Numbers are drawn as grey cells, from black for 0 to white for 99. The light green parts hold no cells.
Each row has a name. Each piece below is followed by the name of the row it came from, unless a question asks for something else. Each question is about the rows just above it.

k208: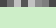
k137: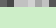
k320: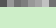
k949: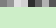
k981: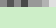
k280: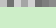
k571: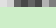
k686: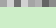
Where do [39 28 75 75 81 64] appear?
k137
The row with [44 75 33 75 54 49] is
k208
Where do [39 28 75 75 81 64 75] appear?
k137
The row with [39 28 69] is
k571
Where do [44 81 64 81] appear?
k280
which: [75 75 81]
k137

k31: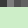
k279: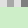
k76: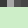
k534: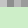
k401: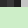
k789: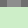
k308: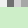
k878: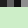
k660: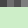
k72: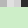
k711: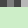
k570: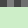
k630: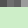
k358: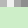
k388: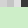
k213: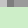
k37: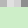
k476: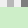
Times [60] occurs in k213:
2
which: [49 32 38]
k31
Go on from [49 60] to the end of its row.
[60]
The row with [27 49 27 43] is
k570

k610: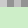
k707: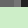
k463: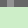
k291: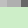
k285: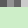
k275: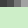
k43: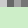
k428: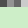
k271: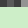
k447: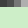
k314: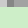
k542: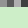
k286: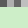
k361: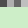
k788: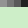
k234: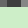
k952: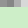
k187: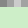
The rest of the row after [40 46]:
[13]
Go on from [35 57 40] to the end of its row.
[79]
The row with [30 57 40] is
k428
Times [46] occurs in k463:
0
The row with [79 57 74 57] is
k610

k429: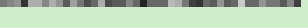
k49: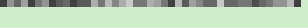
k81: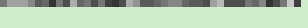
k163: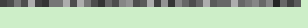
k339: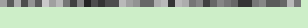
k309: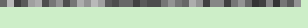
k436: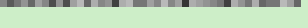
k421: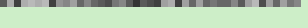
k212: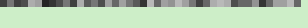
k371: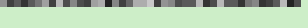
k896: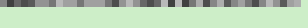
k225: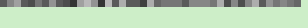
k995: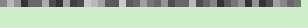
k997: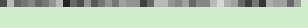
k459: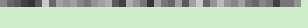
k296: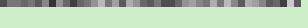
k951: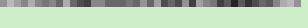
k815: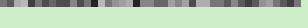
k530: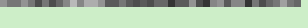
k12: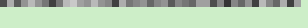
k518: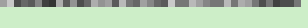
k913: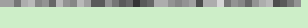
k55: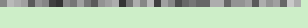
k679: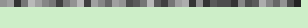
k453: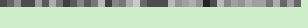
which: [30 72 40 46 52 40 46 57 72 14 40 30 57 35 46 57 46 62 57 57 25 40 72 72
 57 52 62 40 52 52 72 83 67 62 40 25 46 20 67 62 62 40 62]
k997
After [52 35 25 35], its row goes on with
[57 62 46 35 25 46]
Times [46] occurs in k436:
7
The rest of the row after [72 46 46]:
[62 52 72 52 62 20 67 62 57 52 46 25 67 57 46 67 40 46 46 72 62 40]
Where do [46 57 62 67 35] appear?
k459
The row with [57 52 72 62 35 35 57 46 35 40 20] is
k913
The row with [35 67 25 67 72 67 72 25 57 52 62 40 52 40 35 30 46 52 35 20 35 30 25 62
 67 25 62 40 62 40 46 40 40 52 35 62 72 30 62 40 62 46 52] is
k421

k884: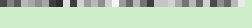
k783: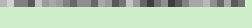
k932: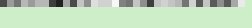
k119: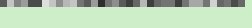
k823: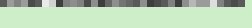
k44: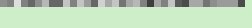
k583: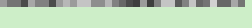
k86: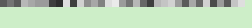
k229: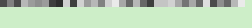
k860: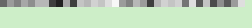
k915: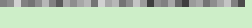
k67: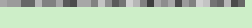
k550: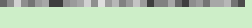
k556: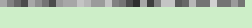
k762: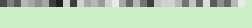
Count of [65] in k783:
5
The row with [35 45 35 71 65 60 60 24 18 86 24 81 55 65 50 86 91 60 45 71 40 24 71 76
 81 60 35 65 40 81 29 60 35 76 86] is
k86
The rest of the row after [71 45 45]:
[81 45 45 60 45]

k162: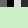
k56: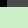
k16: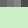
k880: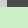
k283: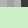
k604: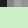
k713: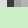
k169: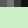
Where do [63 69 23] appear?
k283
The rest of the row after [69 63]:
[69 23]
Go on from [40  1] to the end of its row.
[86 18]
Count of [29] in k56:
3
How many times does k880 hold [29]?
3

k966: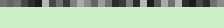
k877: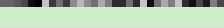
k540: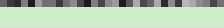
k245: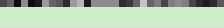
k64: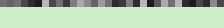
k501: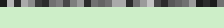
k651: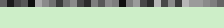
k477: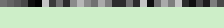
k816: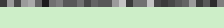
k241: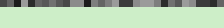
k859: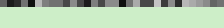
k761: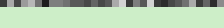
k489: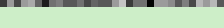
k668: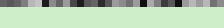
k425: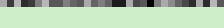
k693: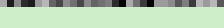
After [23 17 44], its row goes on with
[49 28 49 60 17 44 39 44 66 66 17 44 60 76 28 17 34 39 44 60 11 17 11 44]
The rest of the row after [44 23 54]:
[71 54 44 66 49 17 17 44 17 76  6 44 66 49 76 17  6 28 11 49 28]
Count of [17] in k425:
3

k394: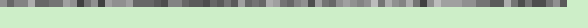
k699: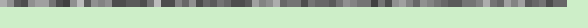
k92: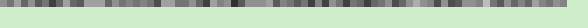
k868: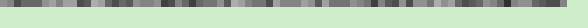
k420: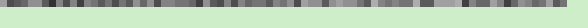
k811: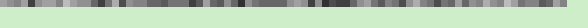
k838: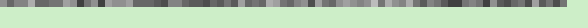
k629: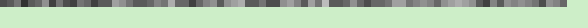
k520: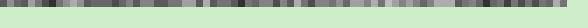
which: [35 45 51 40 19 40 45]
k520
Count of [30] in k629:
6
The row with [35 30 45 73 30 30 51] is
k699

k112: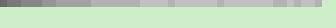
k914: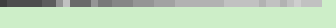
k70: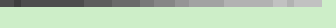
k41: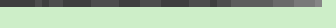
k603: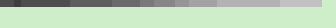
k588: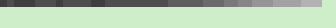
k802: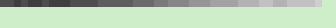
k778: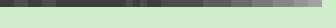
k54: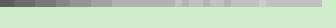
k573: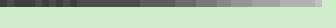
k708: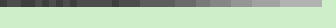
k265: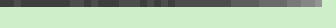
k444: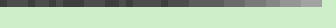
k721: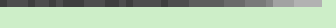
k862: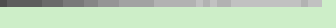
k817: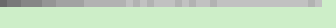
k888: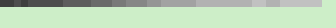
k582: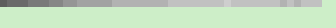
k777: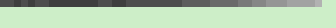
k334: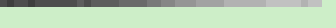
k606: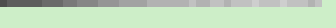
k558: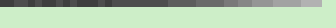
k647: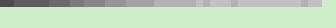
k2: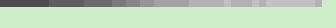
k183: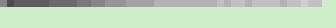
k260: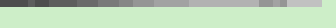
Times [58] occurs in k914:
5
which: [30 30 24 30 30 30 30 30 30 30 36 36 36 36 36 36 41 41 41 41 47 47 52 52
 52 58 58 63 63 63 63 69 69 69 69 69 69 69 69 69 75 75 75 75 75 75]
k603

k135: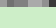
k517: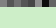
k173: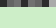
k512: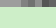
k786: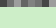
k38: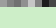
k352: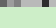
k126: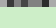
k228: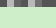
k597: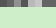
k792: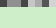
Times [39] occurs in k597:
3
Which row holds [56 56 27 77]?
k792
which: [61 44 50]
k135
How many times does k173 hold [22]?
0
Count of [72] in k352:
4
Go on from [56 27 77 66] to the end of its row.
[33 82]

